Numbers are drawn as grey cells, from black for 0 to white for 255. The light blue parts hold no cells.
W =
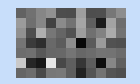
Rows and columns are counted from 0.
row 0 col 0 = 98
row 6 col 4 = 121
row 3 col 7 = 91
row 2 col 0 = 145
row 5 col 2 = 23
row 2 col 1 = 78
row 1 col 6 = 165
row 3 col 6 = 8
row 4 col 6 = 103
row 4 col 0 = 109
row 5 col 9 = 135
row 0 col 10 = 141
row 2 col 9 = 171
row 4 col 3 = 103
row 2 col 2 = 175
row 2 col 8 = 130
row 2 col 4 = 101
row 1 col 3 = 66
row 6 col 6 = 34
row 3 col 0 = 117
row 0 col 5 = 76
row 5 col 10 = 95
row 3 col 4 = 92
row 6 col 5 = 94
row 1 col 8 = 27

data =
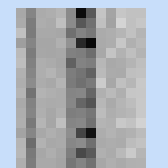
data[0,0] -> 168
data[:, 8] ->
[196, 192, 171, 170, 168, 183, 186, 203, 176, 183, 188, 180, 173, 170, 176, 167]
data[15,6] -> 132
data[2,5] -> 112
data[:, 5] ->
[138, 139, 112, 146, 129, 97, 125, 123, 133, 135, 126, 133, 142, 135, 126, 118]
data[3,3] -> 166
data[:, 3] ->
[174, 170, 169, 166, 166, 171, 180, 168, 175, 171, 167, 166, 175, 168, 174, 169]
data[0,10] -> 198
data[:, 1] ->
[133, 124, 123, 133, 124, 129, 134, 140, 114, 130, 133, 121, 134, 108, 121, 124]
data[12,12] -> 187
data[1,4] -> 191
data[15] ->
[174, 124, 169, 169, 164, 118, 132, 113, 167, 175, 170, 176, 177]
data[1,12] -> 198
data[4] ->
[186, 124, 167, 166, 168, 129, 126, 109, 168, 196, 178, 191, 179]
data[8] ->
[180, 114, 179, 175, 172, 133, 135, 102, 176, 186, 175, 198, 199]
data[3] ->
[158, 133, 166, 166, 176, 146, 40, 8, 170, 173, 199, 176, 185]
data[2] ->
[192, 123, 169, 169, 167, 112, 131, 120, 171, 174, 181, 193, 180]
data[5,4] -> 166
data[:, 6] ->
[11, 87, 131, 40, 126, 131, 116, 112, 135, 102, 129, 136, 69, 140, 73, 132]
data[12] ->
[163, 134, 168, 175, 169, 142, 69, 18, 173, 179, 173, 177, 187]
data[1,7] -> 113
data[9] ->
[169, 130, 173, 171, 172, 135, 102, 84, 183, 170, 181, 189, 200]
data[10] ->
[173, 133, 175, 167, 176, 126, 129, 118, 188, 174, 179, 183, 200]
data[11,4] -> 191
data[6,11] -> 191

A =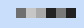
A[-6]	111
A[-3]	35

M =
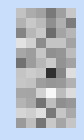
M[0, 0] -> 194
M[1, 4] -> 175
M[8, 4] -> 188
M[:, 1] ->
[172, 200, 183, 209, 157, 156, 204, 194, 165, 168, 206, 190]
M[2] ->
[132, 183, 200, 108, 164, 182]
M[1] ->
[178, 200, 186, 143, 175, 124]
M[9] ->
[180, 168, 115, 190, 143, 151]
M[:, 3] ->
[121, 143, 108, 196, 144, 202, 47, 150, 247, 190, 120, 200]
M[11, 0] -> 154
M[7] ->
[198, 194, 158, 150, 153, 177]
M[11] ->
[154, 190, 117, 200, 165, 197]
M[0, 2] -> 162
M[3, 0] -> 226
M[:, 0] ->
[194, 178, 132, 226, 167, 113, 196, 198, 166, 180, 213, 154]
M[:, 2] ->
[162, 186, 200, 140, 198, 182, 197, 158, 209, 115, 223, 117]
